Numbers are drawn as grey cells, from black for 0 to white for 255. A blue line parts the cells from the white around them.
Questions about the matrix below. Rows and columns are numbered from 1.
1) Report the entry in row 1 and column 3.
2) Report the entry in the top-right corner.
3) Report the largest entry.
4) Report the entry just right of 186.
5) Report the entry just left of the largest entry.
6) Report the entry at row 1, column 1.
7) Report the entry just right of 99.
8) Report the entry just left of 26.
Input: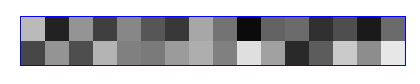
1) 148
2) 107
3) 231
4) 34
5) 141
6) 186
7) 107
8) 78

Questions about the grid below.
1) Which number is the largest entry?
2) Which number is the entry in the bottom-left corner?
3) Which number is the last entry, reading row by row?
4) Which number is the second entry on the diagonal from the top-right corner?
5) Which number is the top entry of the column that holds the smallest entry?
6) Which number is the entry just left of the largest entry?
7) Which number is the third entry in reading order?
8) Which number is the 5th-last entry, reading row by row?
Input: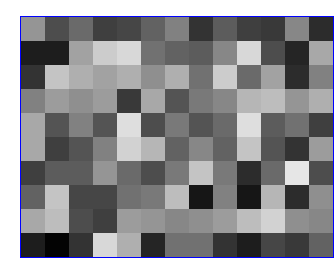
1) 230
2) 29
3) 98
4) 37
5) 77
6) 106
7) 106
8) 51

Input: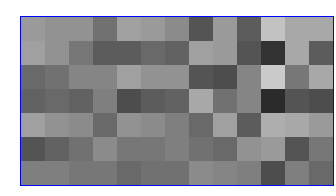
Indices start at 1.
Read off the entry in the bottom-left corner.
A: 127
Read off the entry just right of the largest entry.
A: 119
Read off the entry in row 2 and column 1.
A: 160
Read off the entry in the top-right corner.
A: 168
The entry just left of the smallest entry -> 133
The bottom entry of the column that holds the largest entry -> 77
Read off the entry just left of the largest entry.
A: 133
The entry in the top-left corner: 154
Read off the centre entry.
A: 98
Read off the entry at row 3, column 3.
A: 133
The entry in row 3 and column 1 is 105
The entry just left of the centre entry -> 92
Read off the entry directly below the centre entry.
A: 127
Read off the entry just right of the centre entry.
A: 168
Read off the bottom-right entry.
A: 105
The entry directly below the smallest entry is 174
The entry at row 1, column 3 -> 146
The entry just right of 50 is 168
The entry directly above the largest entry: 50
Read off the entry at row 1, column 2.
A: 146
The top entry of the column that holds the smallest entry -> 194

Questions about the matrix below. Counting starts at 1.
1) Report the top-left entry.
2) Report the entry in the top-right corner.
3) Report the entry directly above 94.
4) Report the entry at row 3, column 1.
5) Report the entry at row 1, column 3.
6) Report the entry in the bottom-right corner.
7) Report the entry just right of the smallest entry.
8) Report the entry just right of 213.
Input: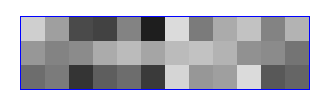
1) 207
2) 179
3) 171
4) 109
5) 74
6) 101
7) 219
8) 151

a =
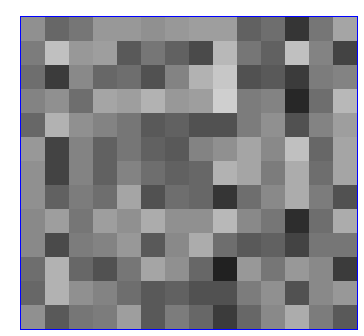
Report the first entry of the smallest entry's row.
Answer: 110
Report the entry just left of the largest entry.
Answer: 158
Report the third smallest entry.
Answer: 45
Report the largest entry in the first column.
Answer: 152
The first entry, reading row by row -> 144
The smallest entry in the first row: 53
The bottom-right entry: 89
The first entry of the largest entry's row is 131
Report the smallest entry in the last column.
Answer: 59
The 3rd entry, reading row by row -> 118
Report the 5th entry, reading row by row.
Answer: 152
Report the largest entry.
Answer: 207
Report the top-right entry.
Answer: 165
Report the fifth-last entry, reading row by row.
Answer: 103
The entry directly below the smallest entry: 81
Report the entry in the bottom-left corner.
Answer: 144
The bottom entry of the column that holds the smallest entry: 59
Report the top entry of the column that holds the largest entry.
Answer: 158
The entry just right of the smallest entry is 152
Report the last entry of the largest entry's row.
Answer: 184
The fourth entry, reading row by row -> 152
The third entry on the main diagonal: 137
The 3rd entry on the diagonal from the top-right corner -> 59

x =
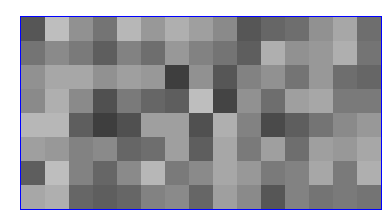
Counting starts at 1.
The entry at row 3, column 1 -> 145
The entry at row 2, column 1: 116
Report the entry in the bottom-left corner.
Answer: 167
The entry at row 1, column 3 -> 145
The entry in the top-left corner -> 86
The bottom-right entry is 116
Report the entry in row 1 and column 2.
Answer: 190
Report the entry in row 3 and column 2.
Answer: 167
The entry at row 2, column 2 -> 138
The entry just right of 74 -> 94
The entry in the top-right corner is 110

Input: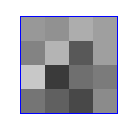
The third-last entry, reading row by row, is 96
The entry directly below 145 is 180
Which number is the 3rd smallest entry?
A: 88
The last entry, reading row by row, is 139
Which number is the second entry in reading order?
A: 145
